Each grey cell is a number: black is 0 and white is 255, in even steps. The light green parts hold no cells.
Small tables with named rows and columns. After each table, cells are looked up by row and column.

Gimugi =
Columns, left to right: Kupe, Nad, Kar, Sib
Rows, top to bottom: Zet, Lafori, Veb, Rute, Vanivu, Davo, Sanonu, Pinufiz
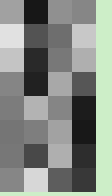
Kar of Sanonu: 175
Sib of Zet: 134
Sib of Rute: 86
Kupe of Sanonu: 119
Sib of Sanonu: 45
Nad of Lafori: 83
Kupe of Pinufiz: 134
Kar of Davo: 162
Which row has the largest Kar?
Sanonu

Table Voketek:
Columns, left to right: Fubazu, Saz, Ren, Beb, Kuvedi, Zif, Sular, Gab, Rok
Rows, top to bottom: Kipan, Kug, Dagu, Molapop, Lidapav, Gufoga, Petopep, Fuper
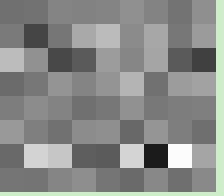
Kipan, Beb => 130
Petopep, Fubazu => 105
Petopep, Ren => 198
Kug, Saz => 69
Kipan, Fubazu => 112
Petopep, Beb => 94
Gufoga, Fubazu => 153
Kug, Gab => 119
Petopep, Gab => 252

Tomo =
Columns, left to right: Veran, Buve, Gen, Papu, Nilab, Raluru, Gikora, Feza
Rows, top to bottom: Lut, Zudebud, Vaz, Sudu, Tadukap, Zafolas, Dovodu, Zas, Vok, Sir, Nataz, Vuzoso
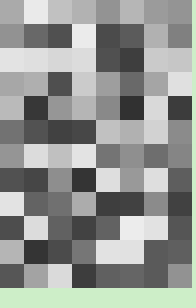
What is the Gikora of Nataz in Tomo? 90
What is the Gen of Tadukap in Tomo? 150
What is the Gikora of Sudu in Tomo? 165
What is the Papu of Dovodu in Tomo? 227
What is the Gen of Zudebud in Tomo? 80
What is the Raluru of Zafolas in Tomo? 177
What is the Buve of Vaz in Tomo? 223
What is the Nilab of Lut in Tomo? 147

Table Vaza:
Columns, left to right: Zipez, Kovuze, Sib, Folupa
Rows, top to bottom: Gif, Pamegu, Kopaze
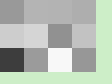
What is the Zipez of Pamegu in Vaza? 205
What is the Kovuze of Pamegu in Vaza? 213
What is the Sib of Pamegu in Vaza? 145
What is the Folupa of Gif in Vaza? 174
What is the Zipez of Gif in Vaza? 153
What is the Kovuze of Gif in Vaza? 180
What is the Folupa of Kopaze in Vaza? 151
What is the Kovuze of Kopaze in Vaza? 155
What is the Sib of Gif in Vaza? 179
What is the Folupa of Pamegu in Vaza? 194
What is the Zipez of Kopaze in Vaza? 61
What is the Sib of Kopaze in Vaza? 248

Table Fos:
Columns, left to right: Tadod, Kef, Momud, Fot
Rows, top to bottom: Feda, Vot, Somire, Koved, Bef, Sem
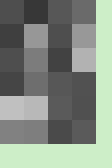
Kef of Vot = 151
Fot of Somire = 178
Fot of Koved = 81
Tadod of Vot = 63
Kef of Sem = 126
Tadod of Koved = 69
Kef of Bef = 184
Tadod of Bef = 192
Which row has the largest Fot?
Somire

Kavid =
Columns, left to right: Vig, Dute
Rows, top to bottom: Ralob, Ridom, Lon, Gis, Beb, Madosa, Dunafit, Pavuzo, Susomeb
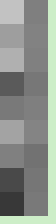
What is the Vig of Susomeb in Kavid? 56
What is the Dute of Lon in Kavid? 128
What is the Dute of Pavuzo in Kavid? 118
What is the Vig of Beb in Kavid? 121
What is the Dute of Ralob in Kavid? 127
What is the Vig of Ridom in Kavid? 158
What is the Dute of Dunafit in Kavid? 114
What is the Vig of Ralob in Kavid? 194
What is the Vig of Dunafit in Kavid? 128

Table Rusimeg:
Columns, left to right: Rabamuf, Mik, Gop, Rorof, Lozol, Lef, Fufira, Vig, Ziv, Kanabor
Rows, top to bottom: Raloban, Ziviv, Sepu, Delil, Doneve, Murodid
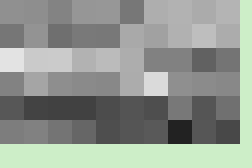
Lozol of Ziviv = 120
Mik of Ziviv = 147
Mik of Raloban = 142
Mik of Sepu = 202
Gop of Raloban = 131
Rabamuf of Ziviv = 118
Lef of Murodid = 85
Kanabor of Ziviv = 172
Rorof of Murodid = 102
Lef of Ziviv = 169
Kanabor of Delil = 136
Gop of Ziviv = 111
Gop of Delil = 142
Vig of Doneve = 120

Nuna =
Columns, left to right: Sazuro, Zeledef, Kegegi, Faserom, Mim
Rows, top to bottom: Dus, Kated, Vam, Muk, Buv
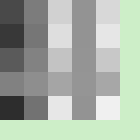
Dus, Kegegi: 209
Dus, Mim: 216
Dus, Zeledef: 124
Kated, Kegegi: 222
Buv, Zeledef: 114
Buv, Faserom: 147
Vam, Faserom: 148
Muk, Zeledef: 142
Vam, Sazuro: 90
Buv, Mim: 240
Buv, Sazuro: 45
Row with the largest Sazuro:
Muk

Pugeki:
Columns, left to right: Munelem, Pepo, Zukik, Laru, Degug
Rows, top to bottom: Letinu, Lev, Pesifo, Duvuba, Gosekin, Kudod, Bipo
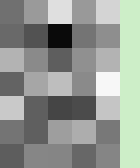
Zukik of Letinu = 223
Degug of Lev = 142
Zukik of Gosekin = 69
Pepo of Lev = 82
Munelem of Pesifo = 179
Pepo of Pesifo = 138
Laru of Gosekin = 75
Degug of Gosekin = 197
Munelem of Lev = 105
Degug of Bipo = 133
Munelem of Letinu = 112
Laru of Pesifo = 144
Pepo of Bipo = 134
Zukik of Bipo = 133
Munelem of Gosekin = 201
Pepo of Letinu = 154
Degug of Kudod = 120
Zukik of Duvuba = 190
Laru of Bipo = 103
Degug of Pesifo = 179

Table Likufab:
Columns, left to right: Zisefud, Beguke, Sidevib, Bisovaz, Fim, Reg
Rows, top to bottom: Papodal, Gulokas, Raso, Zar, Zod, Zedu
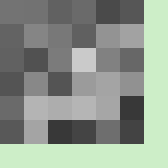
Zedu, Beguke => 164
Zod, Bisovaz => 181
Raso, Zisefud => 97
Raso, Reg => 103
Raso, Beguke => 81
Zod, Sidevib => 173
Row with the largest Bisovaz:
Raso

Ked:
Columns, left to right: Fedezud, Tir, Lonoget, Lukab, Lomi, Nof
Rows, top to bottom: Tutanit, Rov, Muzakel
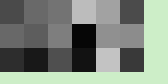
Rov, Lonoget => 126
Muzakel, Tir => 24
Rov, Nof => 140
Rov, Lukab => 6
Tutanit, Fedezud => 74
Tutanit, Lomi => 162
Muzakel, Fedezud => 45
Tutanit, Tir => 105
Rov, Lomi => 144
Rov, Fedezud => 104
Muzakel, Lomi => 195
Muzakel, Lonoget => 79
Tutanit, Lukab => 188
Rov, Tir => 93
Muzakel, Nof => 57

